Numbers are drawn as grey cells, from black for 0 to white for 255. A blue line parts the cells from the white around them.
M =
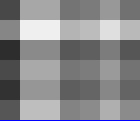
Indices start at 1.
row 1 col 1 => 72
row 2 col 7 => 185
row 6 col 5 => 139
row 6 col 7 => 139
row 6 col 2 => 190
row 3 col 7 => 86
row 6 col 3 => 190
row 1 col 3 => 167
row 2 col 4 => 180
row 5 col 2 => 150
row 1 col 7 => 113
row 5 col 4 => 94
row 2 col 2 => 239
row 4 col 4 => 118

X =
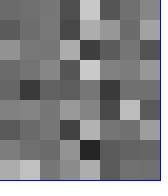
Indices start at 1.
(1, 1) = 107
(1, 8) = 134
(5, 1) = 102
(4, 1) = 107
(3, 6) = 91
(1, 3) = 119
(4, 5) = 201
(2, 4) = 72
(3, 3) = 118
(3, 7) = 117
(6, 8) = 90
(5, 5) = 118
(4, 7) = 124
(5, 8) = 111
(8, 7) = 99
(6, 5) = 132
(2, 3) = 120
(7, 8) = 157
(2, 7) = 108
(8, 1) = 125
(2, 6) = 152
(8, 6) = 91

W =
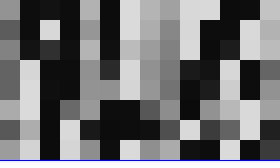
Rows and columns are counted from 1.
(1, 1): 147
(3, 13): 215
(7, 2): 173
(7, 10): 217
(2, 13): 217
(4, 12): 215
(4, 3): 13
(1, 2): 13
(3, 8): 156
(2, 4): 12
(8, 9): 171
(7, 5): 25
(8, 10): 17
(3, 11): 12
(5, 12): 205
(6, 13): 217
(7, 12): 99
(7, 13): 218
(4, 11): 19
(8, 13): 13
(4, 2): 214
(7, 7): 13
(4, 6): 42
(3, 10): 217
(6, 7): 13
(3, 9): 129
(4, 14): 101
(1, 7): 218
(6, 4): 105
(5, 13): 13
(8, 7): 218
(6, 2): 218
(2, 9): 135

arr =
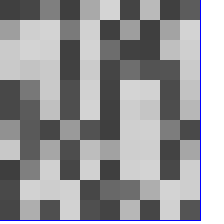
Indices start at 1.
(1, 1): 64
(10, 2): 210
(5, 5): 209
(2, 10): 211
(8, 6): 162
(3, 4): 64
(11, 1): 70
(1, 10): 92
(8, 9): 67
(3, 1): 202
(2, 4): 122
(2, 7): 158
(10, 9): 211
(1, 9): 64
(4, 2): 195
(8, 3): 166
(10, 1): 73
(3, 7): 65
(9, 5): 209
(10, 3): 205
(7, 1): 145
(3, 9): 191
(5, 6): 66
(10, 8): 174
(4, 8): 83
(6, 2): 91
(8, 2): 91
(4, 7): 110
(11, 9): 209
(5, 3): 201
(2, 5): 209
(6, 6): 64
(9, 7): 208
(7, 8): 208
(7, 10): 73
